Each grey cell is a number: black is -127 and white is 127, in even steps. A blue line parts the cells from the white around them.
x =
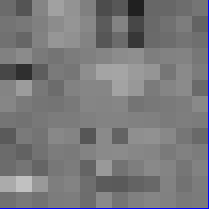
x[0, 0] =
-20
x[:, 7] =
[-40, 3, -20, 12, 37, 35, 6, 3, -28, 11, -12, -37, -11]
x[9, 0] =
-20
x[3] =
[1, 11, -5, -11, -3, 0, 5, 12, 15, -1, 2, 3, -8]
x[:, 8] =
[-95, -56, -72, 15, 27, 24, -11, 1, 15, 7, -1, -28, 0]
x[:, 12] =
[-10, -28, -16, -8, -3, -21, 9, -3, -22, -3, 2, -3, -4]
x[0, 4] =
19
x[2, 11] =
-11
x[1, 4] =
21
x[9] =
[-20, -29, -13, -3, -5, 3, 10, 11, 7, 5, -5, 1, -3]
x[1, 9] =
-22
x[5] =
[4, 28, -7, -19, 2, 6, 6, 35, 24, -4, 5, 11, -21]
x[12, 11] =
-6
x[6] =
[6, -5, -10, -11, -6, 5, 4, 6, -11, -7, -5, -2, 9]
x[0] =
[-20, -43, 5, 33, 19, 0, -51, -40, -95, -24, -24, -18, -10]
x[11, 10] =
2
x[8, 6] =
10
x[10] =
[-19, -10, -26, -8, -3, -27, 25, -12, -1, 9, 4, -9, 2]
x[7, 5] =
0
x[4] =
[-56, -80, -34, -5, -9, 14, 36, 37, 27, 21, -9, 10, -3]
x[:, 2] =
[5, 0, 2, -5, -34, -7, -10, -7, -11, -13, -26, 25, -13]
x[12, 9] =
5

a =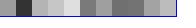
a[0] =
29
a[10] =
60
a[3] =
70

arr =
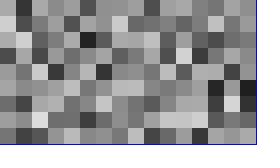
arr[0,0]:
42
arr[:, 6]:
[16, 17, -36, 36, -75, 18, 69, -19, 16]
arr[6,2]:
40
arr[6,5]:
7
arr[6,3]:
49
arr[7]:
[30, 12, 92, -17, -16, -65, -19, 14, -9, 33, 69, 68, 78, -38, -6, -24]
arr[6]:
[-18, -58, 40, 49, -14, 7, 69, 12, -12, -37, 5, 41, 42, -65, 85, -77]
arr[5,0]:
37
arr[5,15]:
-96
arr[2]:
[44, 79, -31, -2, 43, -92, -36, 41, 38, 63, -34, 30, -30, -51, -17, -5]
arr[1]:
[79, -50, -4, 30, -46, 35, 17, 74, -23, -14, 0, -27, -2, 64, -9, 26]
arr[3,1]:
39
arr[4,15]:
19
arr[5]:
[37, 10, 17, 32, 61, -8, 18, 57, 59, 6, -5, 10, 31, -89, 25, -96]
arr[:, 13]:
[-10, 64, -51, -8, 45, -89, -65, -38, 37]
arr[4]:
[27, -11, 74, -70, 5, 54, -75, 9, 15, -9, 60, -36, 47, 45, -60, 19]
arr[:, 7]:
[18, 74, 41, -32, 9, 57, 12, 14, -7]
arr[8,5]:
8
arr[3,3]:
25
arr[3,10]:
-48

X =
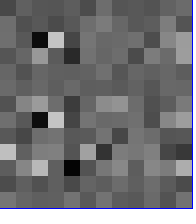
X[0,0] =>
-55
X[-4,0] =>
63
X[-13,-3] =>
-44
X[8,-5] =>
-56
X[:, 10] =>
[-29, -2, 7, -20, -24, -23, -34, 7, -42, -57, -3, -36, -44]
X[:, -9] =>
[-42, -52, 68, -36, -31, -33, -18, 68, -12, 0, -32, -32, -31]
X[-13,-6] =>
-18
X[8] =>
[-39, -56, -17, -12, -39, -37, -12, -56, -10, -19, -42, -40]
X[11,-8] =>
-54
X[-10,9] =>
-3
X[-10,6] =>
-25
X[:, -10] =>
[-41, -39, -115, 24, -25, -23, 27, -114, -17, -1, 56, -46, -32]
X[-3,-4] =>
-34
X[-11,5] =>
-10
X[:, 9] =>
[-44, -34, -50, -3, -31, -41, -47, -50, -19, 0, 7, -18, -21]
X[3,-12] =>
-42
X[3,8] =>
-52
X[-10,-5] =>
-18
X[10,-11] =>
6
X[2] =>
[-16, -39, -115, 68, -57, -10, -23, -21, -15, -50, 7, 28]
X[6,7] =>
19
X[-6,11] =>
29
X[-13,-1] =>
-20
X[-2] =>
[-51, -32, -46, -32, -54, -27, -34, -19, -32, -18, -36, -52]
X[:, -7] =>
[-51, -17, -10, -13, -29, -33, -25, -11, -37, 33, -44, -27, -38]
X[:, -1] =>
[-20, -43, 28, 29, -34, -24, -5, 29, -40, -71, 45, -52, -13]

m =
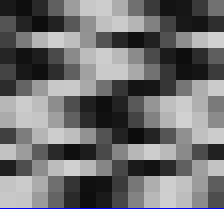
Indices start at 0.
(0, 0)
-102
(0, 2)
-86
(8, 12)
64
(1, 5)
17
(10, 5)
55
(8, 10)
-42
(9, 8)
55
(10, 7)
-56
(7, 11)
81
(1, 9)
1
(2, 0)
-62
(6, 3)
13
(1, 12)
-107
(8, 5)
18
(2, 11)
14
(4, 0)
-59
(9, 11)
10
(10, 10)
-84
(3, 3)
-53
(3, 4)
10
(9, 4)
-112
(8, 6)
-44
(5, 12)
46
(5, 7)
-73
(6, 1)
76
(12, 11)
61
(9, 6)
-54
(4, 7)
74
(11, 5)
-111
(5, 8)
-107
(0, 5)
72
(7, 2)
69
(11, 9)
46
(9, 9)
77
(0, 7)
45
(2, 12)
62

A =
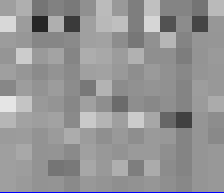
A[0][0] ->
31
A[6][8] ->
14
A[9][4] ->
10
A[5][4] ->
12
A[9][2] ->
19
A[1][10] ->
-45
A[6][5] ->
32
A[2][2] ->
6
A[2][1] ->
23
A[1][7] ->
63
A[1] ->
[88, 28, -89, 47, -69, 32, 57, 63, -1, 86, -45, 12, -58, 23]
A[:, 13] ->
[58, 23, 22, 26, 24, 24, 43, 13, 9, 24, 24, 24]
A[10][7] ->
47
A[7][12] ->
21
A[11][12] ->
21
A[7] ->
[54, 34, 30, 34, 10, 73, 52, 31, 76, 39, -25, -62, 21, 13]
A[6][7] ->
-20
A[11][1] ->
26
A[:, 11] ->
[4, 12, 4, -2, 8, 4, 4, -62, 4, 4, 4, 8]
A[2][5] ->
32
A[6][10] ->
15
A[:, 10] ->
[4, -45, 54, 15, 17, 17, 15, -25, 24, 15, 12, 15]
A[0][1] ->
47
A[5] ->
[7, 29, 19, 28, 12, -7, 51, 12, 17, 20, 17, 4, 29, 24]
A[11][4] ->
10
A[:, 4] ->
[-6, -69, 10, 5, 10, 12, 7, 10, 44, 10, -6, 10]
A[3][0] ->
21
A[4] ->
[31, 22, 11, 19, 10, 32, 34, 25, 14, 26, 17, 8, 21, 24]
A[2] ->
[28, 23, 6, 6, 10, 32, 34, 13, -8, 17, 54, 4, 21, 22]
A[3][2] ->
26
